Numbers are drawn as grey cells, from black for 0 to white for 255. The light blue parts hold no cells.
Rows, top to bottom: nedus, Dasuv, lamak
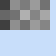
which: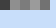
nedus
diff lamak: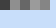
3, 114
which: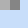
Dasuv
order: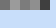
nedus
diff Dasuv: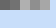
4, 133

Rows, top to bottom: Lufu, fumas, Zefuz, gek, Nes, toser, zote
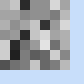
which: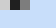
toser
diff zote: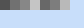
3, 125
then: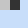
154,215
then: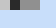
215,164
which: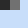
Nes
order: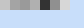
Zefuz
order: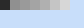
gek

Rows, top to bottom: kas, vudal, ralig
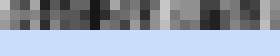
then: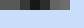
132,45
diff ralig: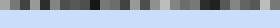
1, 153
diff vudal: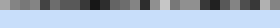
24, 120
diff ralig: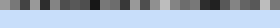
13, 67

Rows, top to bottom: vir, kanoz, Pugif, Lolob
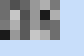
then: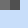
101,152
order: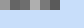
Pugif
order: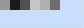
kanoz

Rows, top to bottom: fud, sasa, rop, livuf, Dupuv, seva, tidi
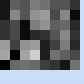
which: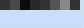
livuf
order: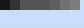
fud
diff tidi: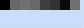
7, 22

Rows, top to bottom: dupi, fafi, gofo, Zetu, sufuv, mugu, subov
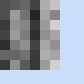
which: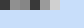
gofo
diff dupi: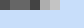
2, 90
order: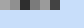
Zetu
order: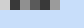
subov
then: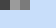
46,144

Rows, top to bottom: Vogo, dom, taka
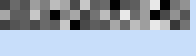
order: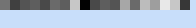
taka
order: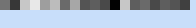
taka
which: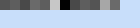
taka
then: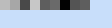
158,232
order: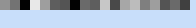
Vogo

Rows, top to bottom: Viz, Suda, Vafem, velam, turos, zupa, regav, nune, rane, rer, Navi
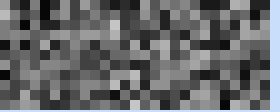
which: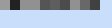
rane
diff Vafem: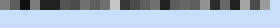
3, 7
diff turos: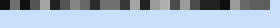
20, 65

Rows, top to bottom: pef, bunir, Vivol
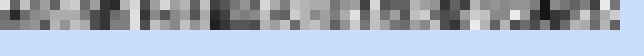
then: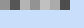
54,126
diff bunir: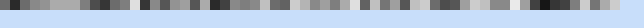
18, 137
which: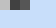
pef
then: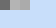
108,180
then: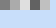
117,159
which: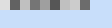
bunir
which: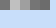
Vivol

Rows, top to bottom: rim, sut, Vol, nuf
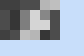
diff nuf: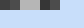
3, 191
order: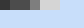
Vol
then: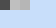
54,76
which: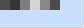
sut
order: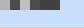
rim

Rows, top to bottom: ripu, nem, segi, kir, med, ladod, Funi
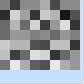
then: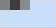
139,172
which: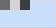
segi
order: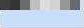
ladod
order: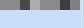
ripu

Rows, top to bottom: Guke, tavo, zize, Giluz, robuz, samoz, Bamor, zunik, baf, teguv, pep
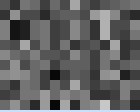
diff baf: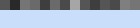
2, 51
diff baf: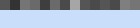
10, 62
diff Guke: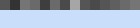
10, 62
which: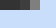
teguv
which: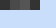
robuz

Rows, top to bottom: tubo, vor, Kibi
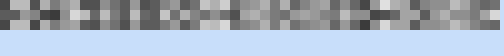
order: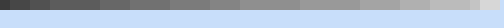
Kibi
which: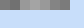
vor
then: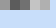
206,113
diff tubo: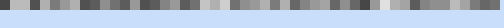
10, 81
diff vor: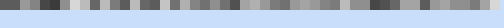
45, 176
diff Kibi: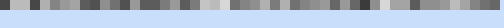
6, 123

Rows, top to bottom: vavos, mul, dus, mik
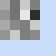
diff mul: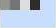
3, 231
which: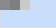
dus
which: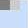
dus
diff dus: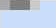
2, 137
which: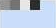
mul

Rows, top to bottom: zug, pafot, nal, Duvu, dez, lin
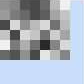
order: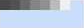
zug
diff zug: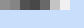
6, 186
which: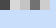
Duvu
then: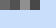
228,186

